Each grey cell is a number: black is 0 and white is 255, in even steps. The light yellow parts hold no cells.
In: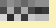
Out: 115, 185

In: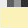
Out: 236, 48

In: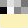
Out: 158, 171

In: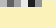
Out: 186, 149

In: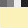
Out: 106, 35

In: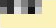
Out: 58, 200
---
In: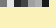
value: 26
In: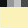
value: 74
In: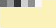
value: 247
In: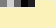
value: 32
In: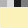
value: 124
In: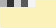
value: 244
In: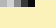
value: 10
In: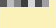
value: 160
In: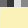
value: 136
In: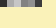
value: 60
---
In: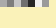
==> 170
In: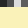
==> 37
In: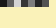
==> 24
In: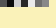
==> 83
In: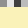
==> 144
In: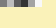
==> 124
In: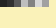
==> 35
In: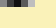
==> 136
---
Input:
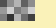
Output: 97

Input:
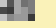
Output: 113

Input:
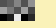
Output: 81

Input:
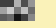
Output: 79

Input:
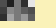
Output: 47

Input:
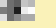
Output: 196

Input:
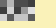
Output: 76

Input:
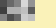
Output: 216
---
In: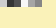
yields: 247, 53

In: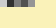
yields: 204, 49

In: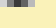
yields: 212, 58

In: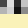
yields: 223, 19

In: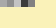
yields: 195, 59

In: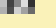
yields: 220, 50

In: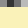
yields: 186, 52

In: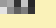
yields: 226, 39

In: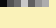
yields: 200, 10

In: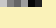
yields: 200, 7
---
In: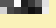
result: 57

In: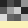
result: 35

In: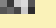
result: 85

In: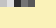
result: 195

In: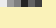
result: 156

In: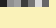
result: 160
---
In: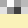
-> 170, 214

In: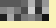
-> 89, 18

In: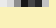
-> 234, 194

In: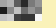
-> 164, 247

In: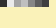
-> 47, 63

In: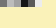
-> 116, 236

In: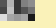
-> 84, 26

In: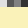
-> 224, 50

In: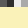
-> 90, 170

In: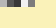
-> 183, 124
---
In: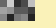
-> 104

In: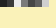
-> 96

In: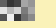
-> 138

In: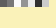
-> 148

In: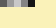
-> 132

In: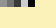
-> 115

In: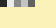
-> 137

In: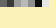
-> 142
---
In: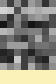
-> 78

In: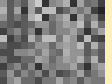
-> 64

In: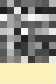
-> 179

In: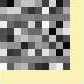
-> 119

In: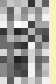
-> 242
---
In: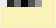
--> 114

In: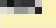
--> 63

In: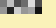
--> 77

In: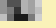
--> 82

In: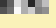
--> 220

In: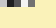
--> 84

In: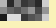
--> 124

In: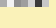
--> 142

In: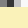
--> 197
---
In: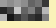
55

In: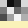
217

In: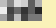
176

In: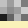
125

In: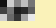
117

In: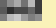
60

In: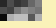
129

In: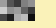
144

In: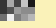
25
